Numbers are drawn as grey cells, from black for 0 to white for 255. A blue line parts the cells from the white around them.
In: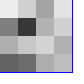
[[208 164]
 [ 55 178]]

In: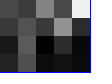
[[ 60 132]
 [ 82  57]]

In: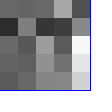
[[101 105]
 [127  54]]

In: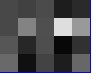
[[ 65  75]
 [131  79]]

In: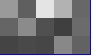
[[ 95 228]
 [139  80]]

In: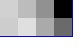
[[188 145]
 [223 170]]

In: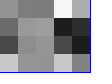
[[125 124]
 [153 157]]

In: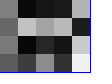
[[  9  21]
 [194 164]]

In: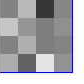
[[185  54]
 [149 126]]
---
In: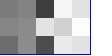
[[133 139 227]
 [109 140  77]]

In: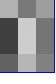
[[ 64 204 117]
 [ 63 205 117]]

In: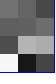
[[ 95  97 109]
 [ 77 180 172]]

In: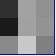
[[ 26 161 147]
 [137 200 128]]

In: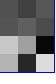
[[ 84  95  76]
 [199 159   8]]

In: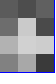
[[109 202  74]
 [178 209 205]]

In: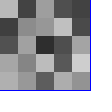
[[ 63 140 151]
 [ 81 161  46]]

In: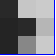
[[ 36  41 182]
 [ 36 135 202]]

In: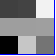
[[158 158 159]
 [  1 198 116]]
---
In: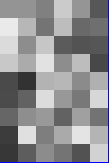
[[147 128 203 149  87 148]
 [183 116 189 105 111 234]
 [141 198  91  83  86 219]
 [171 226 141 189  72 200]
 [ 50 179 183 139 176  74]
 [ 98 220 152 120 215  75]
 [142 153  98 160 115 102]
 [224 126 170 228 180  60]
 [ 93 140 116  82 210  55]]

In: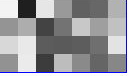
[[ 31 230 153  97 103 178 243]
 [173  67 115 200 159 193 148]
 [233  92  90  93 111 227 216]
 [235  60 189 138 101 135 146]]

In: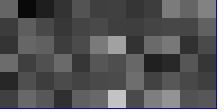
[[  9  30  51  83  63  64  53  61 123 101 130 101]
 [ 94  72  55  68  73  63  62  68  71  70  97  60]
 [102  96  61  75 122 161  50 106 120  49  74  52]
 [ 63  80 106  54  86  78 103  32  40  86  54 108]
 [ 79  61  75  67  73  75 110  66  87  72  63  39]
 [104  87  48  96 104 195  74 126 147  82  87  64]]

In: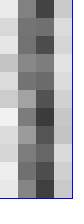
[[129  67 202 234]
 [116 112 220 216]
 [114  76 214 230]
 [136 125 227 196]
 [115 107 219 219]
 [162  82 209 204]
 [124  59 199 241]
 [155  84 195 220]
 [125 102 218 214]
 [112  77 208 237]
 [133  63 201 232]]

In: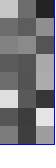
[[109  35 198]
 [ 93 143 109]
 [138  84 130]
 [ 84 169  90]
 [ 83 172 109]
 [ 89  54 222]
 [ 60 228  86]
 [ 62 157 123]]

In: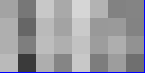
[[119 200 169 214 179 130 132 163]
 [102 186 163 202 153 154 131 175]
 [126 189 175 194 157 174 146 175]
 [ 58 174 133 200 125 157 111 186]]

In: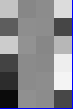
[[135 140 220 196]
 [142 141  70  93]
 [146 135 183 204]
 [139 137 238  67]
 [139 141 244  44]
 [144 140  71  11]]

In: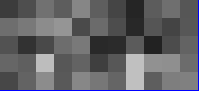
[[ 78 113  93 134  94  69  37  92 111  86  60]
 [121 140 149  74 107  77  40  85  68  87 110]
 [ 50  73 109 121  41  43  91  34  76  99  82]
 [ 95 189  87  99  63  87 192 145 143 108 102]
 [ 99 140  89 135 119 101 192  94 126 128  71]]
